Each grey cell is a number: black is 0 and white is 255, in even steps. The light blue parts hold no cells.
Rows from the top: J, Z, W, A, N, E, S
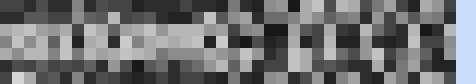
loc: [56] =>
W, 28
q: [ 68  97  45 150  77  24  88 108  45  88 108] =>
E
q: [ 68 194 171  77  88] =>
E

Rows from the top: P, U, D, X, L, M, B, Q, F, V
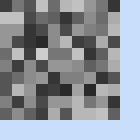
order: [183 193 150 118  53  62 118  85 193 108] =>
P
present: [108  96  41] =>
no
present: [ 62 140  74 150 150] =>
yes
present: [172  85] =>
yes
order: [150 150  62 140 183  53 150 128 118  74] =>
F
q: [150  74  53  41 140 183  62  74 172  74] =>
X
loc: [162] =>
Q, 6

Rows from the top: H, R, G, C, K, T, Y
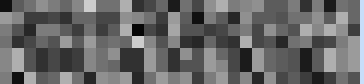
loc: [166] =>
G, 14
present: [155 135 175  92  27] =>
no

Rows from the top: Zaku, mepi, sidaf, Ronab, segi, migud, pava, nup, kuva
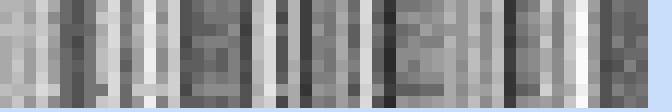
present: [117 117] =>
yes
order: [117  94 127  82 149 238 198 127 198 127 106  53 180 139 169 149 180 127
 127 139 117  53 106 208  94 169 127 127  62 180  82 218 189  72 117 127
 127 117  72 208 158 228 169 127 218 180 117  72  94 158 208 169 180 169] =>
Ronab

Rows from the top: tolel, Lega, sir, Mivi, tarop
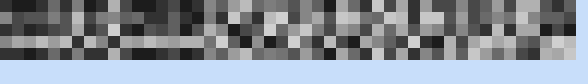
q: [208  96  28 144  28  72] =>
Mivi
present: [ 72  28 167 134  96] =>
yes
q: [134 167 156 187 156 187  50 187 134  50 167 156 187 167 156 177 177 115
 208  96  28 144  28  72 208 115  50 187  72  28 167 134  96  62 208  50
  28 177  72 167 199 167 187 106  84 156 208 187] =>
Mivi
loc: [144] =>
Mivi, 21
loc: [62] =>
Mivi, 33
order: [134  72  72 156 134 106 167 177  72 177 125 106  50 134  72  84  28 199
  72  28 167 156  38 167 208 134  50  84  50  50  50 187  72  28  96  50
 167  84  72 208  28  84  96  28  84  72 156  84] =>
sir
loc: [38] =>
sir, 2

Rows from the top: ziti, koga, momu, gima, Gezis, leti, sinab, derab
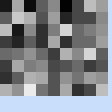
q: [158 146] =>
sinab
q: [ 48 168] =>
gima
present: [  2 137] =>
no

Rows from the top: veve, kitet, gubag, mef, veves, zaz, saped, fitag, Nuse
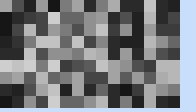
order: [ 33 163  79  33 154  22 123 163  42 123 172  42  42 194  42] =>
veve
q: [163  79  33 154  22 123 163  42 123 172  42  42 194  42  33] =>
veve
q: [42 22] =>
fitag
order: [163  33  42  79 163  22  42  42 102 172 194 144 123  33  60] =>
fitag
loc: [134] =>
mef, 8
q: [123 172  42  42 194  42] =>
veve
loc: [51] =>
mef, 1

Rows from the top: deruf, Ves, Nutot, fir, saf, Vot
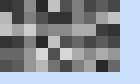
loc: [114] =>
Vot, 4
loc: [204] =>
Nutot, 2

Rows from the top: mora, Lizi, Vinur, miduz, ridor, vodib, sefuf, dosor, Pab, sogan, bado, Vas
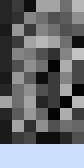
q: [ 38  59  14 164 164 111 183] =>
mora
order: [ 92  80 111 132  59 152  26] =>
Vinur
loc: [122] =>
ridor, 2
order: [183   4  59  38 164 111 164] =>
Pab

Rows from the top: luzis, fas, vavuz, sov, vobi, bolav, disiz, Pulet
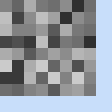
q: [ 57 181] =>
disiz
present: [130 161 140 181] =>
yes
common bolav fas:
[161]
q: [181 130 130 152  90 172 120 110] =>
vavuz
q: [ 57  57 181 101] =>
disiz
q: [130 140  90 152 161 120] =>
Pulet
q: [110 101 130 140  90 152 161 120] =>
Pulet

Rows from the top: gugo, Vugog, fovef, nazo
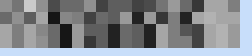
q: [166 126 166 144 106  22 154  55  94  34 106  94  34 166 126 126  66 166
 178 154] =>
nazo
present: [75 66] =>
no
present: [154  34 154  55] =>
yes
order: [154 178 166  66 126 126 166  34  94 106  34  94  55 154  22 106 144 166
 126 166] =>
nazo
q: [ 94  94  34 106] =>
fovef
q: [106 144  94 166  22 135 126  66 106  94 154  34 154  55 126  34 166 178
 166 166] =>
Vugog

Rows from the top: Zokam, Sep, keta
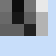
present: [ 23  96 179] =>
yes
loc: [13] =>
Zokam, 1
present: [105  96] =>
no
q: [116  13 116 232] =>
Zokam
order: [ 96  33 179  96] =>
keta
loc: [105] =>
Sep, 0

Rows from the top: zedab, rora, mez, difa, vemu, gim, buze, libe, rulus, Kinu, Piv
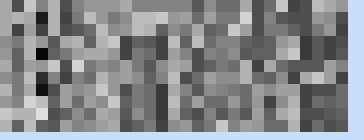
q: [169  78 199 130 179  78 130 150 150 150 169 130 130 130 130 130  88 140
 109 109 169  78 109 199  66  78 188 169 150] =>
zedab
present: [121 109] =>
yes

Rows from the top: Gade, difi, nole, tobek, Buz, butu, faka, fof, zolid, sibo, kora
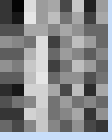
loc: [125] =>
butu, 1
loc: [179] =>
Buz, 2

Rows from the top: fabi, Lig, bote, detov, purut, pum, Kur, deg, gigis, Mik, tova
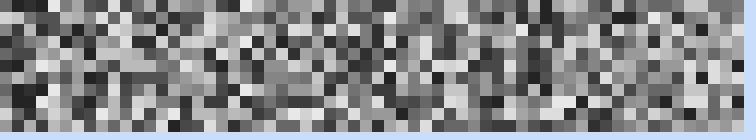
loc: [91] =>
pum, 31
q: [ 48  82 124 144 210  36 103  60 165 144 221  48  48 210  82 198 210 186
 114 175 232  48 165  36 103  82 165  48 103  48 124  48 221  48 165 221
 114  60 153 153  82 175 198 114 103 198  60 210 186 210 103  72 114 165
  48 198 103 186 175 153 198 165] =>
detov
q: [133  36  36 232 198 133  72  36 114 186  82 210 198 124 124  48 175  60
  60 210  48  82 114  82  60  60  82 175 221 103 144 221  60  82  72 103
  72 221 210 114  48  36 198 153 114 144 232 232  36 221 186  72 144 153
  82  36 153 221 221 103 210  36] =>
gigis

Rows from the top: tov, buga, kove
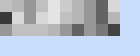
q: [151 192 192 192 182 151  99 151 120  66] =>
kove
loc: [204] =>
tov, 5
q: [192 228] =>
tov
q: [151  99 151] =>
kove
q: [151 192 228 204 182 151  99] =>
tov

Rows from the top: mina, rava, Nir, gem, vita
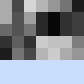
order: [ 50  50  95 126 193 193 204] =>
gem
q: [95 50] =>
gem
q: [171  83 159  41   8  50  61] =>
rava
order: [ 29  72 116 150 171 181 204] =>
vita

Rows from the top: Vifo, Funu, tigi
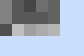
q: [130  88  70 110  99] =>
Vifo
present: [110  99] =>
yes
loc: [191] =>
tigi, 1
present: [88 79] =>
no
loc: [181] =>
tigi, 4
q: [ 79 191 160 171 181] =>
tigi

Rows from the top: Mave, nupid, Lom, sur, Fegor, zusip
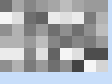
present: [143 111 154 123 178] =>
no
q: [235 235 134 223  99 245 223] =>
Fegor
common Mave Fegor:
[134]
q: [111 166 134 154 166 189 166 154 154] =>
Mave
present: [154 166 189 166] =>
yes

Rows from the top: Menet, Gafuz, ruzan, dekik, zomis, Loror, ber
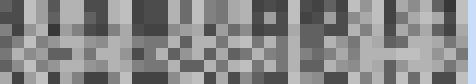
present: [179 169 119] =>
yes
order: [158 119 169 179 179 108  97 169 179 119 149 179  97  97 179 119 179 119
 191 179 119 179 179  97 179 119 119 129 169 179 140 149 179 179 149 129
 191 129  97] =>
dekik
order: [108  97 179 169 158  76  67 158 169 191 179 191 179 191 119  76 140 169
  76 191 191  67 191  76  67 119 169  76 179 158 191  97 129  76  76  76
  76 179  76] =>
Gafuz
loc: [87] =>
Menet, 4

